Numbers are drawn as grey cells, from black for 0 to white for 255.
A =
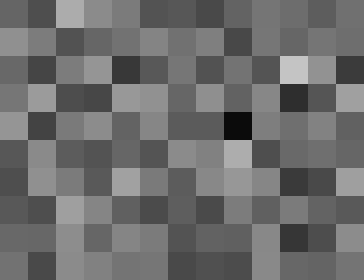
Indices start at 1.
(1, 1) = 101
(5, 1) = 149
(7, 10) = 134
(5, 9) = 11
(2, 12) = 117
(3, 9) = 115
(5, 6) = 134
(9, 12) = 77
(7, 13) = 159
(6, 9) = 173
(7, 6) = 122
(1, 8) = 73
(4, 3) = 77
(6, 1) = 87
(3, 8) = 82
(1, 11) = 109
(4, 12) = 85
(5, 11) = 111
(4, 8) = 143
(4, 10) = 135
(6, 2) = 138
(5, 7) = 91
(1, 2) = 78
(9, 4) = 102
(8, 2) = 78
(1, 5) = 123
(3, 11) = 196
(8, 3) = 159
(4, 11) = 46
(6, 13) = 102
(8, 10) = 96
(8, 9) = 124
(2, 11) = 102

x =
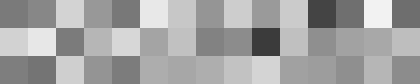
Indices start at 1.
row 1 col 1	122
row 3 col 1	126
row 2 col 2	231
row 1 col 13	111
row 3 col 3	207
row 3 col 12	157
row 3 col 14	182
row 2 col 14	168
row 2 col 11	192
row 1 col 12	68
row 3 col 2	116
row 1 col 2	135
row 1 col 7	199
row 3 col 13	143

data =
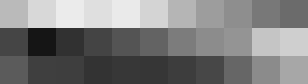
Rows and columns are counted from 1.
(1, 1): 186
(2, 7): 124
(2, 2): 21
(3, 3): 62
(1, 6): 212
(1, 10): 120
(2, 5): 84
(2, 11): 207
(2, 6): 99
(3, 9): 102
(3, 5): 55
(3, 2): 63

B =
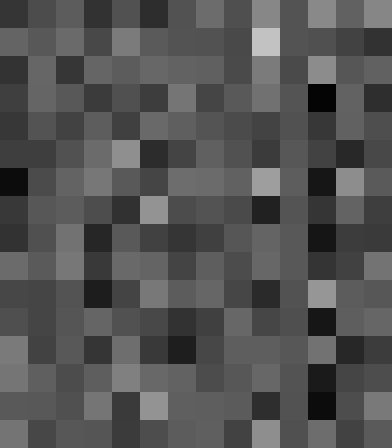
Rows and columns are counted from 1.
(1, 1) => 53
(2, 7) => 83
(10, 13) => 65
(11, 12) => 150
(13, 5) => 110
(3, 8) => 96
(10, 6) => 100
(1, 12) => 137
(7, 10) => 158
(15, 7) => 95
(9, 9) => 86
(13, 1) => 122
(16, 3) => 87
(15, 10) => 46
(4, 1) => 63
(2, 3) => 106
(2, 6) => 90
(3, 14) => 97
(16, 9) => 66
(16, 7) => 92
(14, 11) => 83
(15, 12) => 12
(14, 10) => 103
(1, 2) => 76
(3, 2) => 102
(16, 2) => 71
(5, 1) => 55
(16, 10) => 142
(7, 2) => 75
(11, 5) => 68
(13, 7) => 30
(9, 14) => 58
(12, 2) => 69
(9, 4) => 38
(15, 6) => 147
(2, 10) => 194
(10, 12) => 52

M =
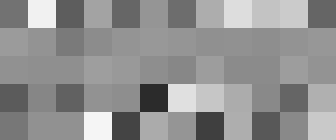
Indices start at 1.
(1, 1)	114
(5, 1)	119
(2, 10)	142
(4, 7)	224
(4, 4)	146
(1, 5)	102
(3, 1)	145
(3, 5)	153
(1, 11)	203
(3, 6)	142
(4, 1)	91
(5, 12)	201
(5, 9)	174
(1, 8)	173
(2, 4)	140
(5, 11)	137
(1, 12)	101
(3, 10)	139
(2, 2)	147

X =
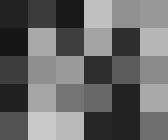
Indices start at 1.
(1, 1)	34
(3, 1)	61
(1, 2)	59
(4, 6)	169
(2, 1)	22
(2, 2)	169
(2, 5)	46
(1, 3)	25

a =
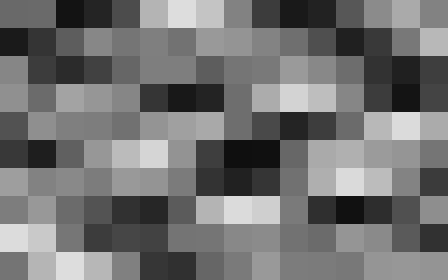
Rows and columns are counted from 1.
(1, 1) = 105
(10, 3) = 221
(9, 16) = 49
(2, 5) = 117
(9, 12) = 107
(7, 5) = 153
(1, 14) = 139
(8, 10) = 207
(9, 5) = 70
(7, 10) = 53
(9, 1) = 220
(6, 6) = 213
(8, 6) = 38
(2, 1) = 26
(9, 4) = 60
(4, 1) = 144
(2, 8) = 153
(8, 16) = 142
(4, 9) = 110
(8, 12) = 47
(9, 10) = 139
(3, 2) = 60
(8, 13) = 17
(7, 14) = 188
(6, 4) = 151
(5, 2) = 143
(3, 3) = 43
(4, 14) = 60
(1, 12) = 34
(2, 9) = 148
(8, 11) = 122
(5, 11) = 36
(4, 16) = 68
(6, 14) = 155

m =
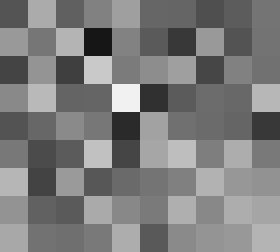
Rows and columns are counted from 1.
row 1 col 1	84
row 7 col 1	182
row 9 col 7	138
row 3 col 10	113
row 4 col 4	101
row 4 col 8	108
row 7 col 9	151
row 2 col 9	83
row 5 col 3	138
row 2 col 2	118
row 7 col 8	178
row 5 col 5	42
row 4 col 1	137
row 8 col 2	97
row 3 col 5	123
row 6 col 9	173
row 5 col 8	107
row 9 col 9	152
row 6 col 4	193
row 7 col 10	146
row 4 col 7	91
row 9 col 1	168
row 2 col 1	153
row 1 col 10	116
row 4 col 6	48
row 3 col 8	70

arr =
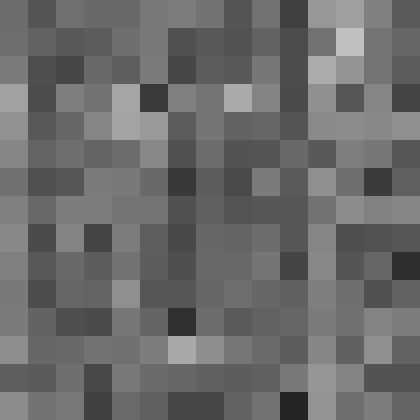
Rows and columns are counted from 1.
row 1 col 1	108
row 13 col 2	103
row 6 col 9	83
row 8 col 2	104
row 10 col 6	93
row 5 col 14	136
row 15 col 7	71
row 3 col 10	119
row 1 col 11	64
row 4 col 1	161
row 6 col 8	109
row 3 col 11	77
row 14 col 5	121
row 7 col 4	123
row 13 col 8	142
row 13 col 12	134
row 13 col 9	118
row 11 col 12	127
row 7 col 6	105
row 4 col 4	115
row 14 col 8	97
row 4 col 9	170
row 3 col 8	93
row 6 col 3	111
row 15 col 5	106
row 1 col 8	115
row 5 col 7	92
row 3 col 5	94
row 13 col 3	105
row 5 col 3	103
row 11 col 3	102
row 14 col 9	93
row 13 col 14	143
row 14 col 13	132
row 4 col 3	126
